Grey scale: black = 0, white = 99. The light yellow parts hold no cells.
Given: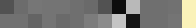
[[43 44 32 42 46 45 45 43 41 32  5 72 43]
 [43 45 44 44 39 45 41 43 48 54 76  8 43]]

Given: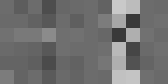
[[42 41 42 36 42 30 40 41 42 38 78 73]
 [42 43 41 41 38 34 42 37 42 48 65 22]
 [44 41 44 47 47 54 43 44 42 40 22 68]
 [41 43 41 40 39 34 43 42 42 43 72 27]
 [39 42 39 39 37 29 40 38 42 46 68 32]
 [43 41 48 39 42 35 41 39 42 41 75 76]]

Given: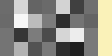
[[25 43 42 83 39 41 82]
 [45 39 41 96 73 48 18]
 [92 47 45 21 48 29 83]
 [12 47 45 69 32 47 18]]

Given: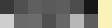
[[30  9 22 31 37 35 36]
 [71 36 80 41 42 31 40]]

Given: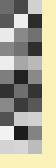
[[28 81 42]
 [92 17 34]
 [53 44 91]
 [44 18 52]
 [65 72 92]
 [13 53 49]
 [43 20 19]
 [23 34 53]
 [79 81 32]
 [11 51 94]
 [83 73 82]]

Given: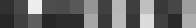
[[27 61 19 28 92 30 29 34 58 25 71 24 74 22]
 [16 67 15 25 37 15 17 17 65 22 72 21 85 25]]

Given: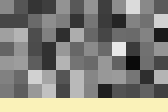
[[53 35 53 33 20 24 57 34 57 24 55 85]
 [44 81 27 27 41 55 49 20 46 23 14 51]
 [51 10 62 70 30 50 18 67 40 27 42 41]
 [44 58 39 57 29 19 59 40 54 41 90 23]
 [43 27 59 61 36 19 70 45 41 59 38  4]
 [18 70 50 41 81 64 33 72 52 59 60 46]
 [38 25 47 36 59 75 27 72 51 12 32 29]]
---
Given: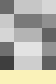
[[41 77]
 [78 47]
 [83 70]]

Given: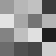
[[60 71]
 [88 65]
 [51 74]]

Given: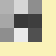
[[69 83]
 [65 22]
 [55 91]]

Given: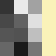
[[20 91]
 [28 38]
 [33 32]]

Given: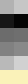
[[69 77]
 [ 9  2]
 [42 43]]

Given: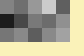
[[51 43]
 [11 28]
 [46 53]]

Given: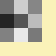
[[44 80]
 [14 33]
 [50 90]]
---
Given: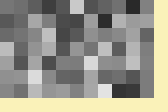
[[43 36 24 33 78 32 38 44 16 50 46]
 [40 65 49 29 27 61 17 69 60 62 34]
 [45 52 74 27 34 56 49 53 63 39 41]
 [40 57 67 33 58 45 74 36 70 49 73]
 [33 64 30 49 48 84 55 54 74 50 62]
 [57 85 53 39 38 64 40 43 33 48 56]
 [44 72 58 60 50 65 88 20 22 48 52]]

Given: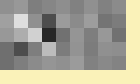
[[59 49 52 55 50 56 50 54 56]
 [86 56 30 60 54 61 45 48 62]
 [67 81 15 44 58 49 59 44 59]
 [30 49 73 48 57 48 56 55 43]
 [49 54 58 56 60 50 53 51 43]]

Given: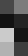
[[48 28]
 [14  7]
 [ 8 79]
 [24 69]]

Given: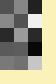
[[52 13 32]
 [32 93 53]
 [60 16 16]
 [36  3 35]
 [44 77 47]]

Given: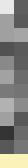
[[37 90]
 [35 62]
 [64 62]
 [35 32]
 [36 53]
 [42 63]
 [45 47]
 [54 69]
 [34 62]
 [41 20]
 [46 34]]

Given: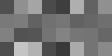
[[56 64 29 24 68 38 56 31]
 [48 38 44 46 38 40 43 47]
 [32 33 45 51 46 45 40 50]
 [76 69 29 22 66 45 53 30]]
